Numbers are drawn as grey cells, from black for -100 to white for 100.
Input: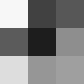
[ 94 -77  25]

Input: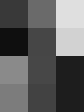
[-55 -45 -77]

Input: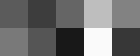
[-29 -33]

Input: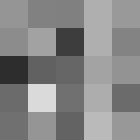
[ 17  27 -20  36  19]

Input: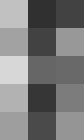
[ 51 -48 -18]

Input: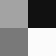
[28 97]

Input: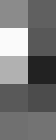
[  9 -31]

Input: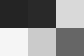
[-72  59]
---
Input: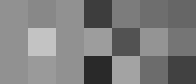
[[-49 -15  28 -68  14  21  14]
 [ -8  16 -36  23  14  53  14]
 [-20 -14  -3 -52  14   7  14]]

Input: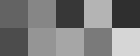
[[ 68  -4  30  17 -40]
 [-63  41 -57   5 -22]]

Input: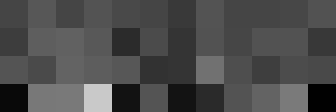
[[-99  -4 -22 -35 -67 -85 -34 -86  58  -5  -6 -93]
 [-43 -40 -51 -39 -11 -59 -61 -32 -27 -22 -42 -34]
 [-56 -36 -36 -45 -36 -59 -41 -66 -31 -24 -26 -52]
 [-36 -44 -46 -46 -35 -55 -46 -43 -35 -46 -32 -46]]

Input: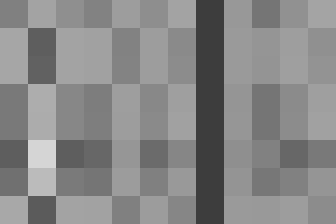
[[ 10  23  20  21 -52   5  22   0  27  28 -29  32]
 [ 17   1  -7  16 -52  20   0  22  -8  -4  47 -12]
 [ -5 -19   1  12 -52   5 -16  18 -19 -26  67 -26]
 [ 26  10  -8  18 -52  26   8  23  -1   6  35  -5]
 [ 25   9  -8  17 -52  25   7  24  -2   6  36  -5]
 [ 15  25  16  21 -52  10  23   3  26  28 -24  30]
 [ 13  24  17  21 -52   8  23   2  26  28 -26  30]
 [ 29  14  -8  19 -52  28  11  23   2  12  28   0]]

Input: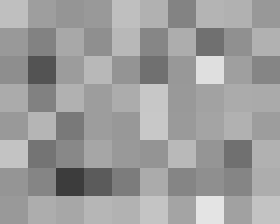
[[ 53  26  79  29  54  40  43  31  36  20]
 [ 36   4  12   4  34  -3 -29 -53   4  17]
 [ 39 -12  17  45  16  20  30   7  -9  53]
 [ 23  39  29  21  57  19  23  -5  42  20]
 [ 33  34  27  20  56  35  23  39   1  34]
 [  4  25  75  19 -12  16  44  22 -35  11]
 [ 39  13 -12  36   5  44  12  32   2  20]
 [ 19  39  41   3  39  50  20  17  24  50]]

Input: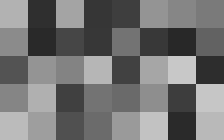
[[ 45 -67  52  21 -16 -37  24  47]
 [ 55 -52  11 -17 -10 -50  38   4]
 [-65  57  30 -49  43   3  16 -35]
 [-23 -69 -56 -10 -57 -45 -68   9]
 [ -4   5  16 -51 -58  29 -63  40]]

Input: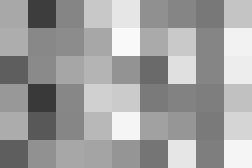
[[ 92  -1  80  -8  17  29  31  14 -26]
 [ 67  -4  18  26  92  44   5 -31  35]
 [ 51  -1   2  -4  59  63   6 -55  19]
 [ 86   4  76 -17  15  41  30   8 -26]
 [ 90   4  58  33  95  31  10   7  36]
 [ 54  -6   4  13  80  57   4 -52  32]]

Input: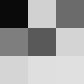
[[ 76  75  67]
 [ 66 -30  -1]
 [-16  64 -92]]
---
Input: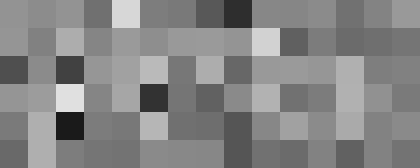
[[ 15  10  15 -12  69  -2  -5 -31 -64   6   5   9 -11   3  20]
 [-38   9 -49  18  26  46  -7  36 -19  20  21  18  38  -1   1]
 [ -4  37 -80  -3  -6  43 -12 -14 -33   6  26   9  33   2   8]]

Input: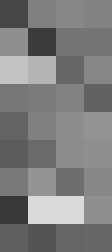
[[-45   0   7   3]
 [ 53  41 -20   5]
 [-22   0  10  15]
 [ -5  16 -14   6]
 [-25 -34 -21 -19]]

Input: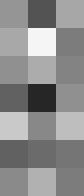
[[ 17 -35  31]
 [ 13  35   3]
 [ 58   7  49]
 [  8  39  -3]]

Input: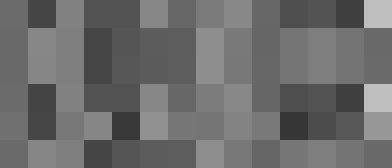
[[-16 -46   2 -35 -36   6 -19  -4   7 -19 -39 -35 -50  50]
 [-18   5  -1 -45 -32 -29 -26  11  -6 -19  -8  -1 -10 -17]
 [-12 -45  -6   5 -56  13  -7  -8   3  -5 -58 -40 -31  19]]

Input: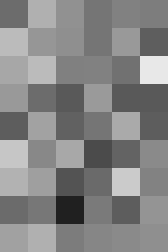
[[-15  38  14  -8   1  -2]
 [ 31  47   0   1 -11  82]
 [-27  27 -24  -8  33 -27]
 [ 40  25 -35 -17  59   2]
 [ 26  38  -3   5   8  12]]

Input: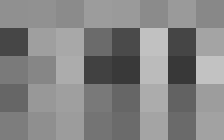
[[ 13  14   9  22  21   9  21   7]
 [ -4   5  35 -49 -55  47 -56  52]
 [ -2  12  22  -9 -16  29 -17  27]]

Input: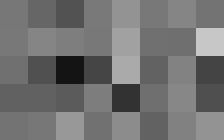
[[ -7 -20 -36  -5  15  -6   4 -10]
 [-12 -37 -84 -46  33 -23   2 -47]
 [-10  -7  19 -11  10 -23   1  15]]
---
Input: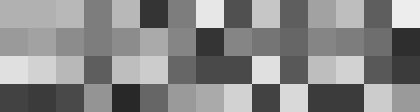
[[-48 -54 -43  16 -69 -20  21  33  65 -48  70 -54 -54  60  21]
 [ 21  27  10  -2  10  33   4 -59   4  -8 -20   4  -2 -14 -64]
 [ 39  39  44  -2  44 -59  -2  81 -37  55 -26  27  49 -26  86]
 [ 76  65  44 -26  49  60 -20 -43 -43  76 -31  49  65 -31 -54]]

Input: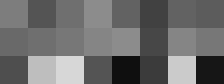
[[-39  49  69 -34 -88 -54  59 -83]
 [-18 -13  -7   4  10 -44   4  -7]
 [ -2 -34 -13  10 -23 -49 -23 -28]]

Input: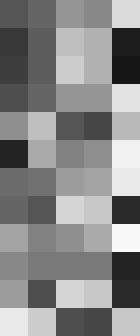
[[-72  33   1  12  89]
 [-56 -27  50  39 -77]
 [-51 -27  61  39 -82]
 [-39 -21  17  17  78]
 [-33 -21  17   7  72]
 [-21 -33  67  56 -67]
 [-16 -11  22  28  83]
 [  7  -5  -5  -5 -72]
 [ 12  50 -33 -45  45]
 [ 22 -39  67  56 -67]
 [ 28   1  12  33  95]
 [ 83  61 -39 -45  56]]

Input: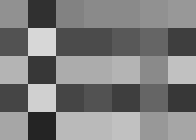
[[-46  63 -46 -36 -51 -21 -57]
 [-36  69 -41 -41 -31 -21 -51]
 [ 14 -62   2   8   8  14  19]
 [ 30 -72  46  46  51  19  30]
 [ 41 -57  35  35  41   8  51]]

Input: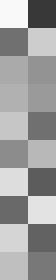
[[-18  78]
 [-12  61]
 [ 10  44]
 [ 33  15]
 [ 39  21]
 [ 50  -6]
 [ 55 -12]
 [ 67 -23]
 [ 73 -28]
 [ 95 -56]]

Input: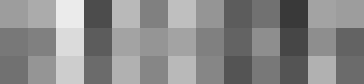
[[-11  17  61 -16  39   5  45   5 -34  -6 -34  39 -16]
 [ -6   0  72 -28  28  17  28   0 -22  11 -45  11 -22]
 [ 23  34  84 -40  45   0  50  17 -28 -11 -55  28  23]]

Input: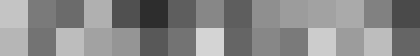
[[ 43 -10  48  27  17 -31 -10  66 -21   6  -4  60  22  48 -21]
 [ 54  -4 -16  38 -37 -65 -26   6 -26  12  22  27  33   1 -42]]

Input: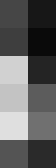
[[-51 -92]
 [-45 -82]
 [-34 -67]
 [ 53 -28]
 [ 64 -72]
 [ 75 -12]]
